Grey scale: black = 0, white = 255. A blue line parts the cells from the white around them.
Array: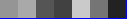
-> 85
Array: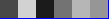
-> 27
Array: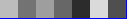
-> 158
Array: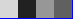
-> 151
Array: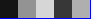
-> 214
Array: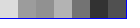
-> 145
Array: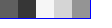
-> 246
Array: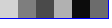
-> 74
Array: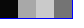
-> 202
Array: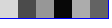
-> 151
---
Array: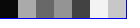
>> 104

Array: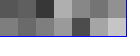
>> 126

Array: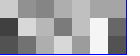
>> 174

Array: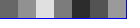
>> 224

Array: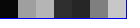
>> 181

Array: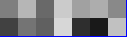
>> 96

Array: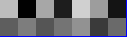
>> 85
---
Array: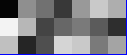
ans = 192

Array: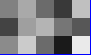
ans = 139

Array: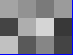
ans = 193

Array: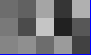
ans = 133

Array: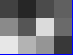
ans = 231

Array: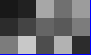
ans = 124
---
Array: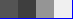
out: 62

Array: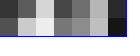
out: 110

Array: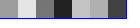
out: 195

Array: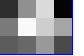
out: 144

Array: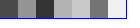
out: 200

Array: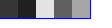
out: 227

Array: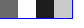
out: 254

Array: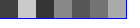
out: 86

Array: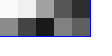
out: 161

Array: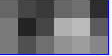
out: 102
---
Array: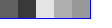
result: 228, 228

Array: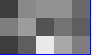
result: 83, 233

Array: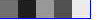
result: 152, 235

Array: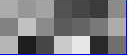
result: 91, 231

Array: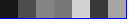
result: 120, 211

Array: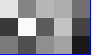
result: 91, 250

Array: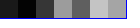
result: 156, 196

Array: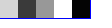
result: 152, 255

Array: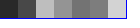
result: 148, 211

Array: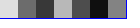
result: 184, 223
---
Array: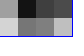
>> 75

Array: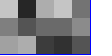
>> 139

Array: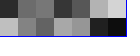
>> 212

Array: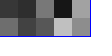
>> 162

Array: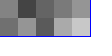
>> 149

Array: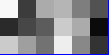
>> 11

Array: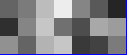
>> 156

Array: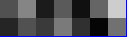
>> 205

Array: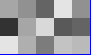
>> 100
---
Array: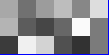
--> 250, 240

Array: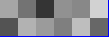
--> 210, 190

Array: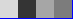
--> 217, 166

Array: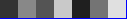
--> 224, 201

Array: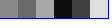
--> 222, 168

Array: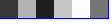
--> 252, 199

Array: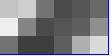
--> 238, 218

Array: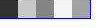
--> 245, 200

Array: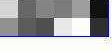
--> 253, 233

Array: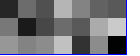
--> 202, 193
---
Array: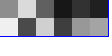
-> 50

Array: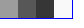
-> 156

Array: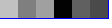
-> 96

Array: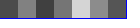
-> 85

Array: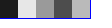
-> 154

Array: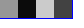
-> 151

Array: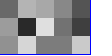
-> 84

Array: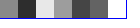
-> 99

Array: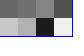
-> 103

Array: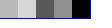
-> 144
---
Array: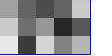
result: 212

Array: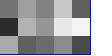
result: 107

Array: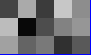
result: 121

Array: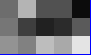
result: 189

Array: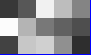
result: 208

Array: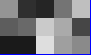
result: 222
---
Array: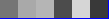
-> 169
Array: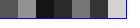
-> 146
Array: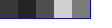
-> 36
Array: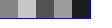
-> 199
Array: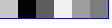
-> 4
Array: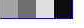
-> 110
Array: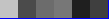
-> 75
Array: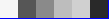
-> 86
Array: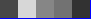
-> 215
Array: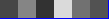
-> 133
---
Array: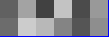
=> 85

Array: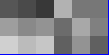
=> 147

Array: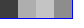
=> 196

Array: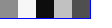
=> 193

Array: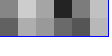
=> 85

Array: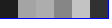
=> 195
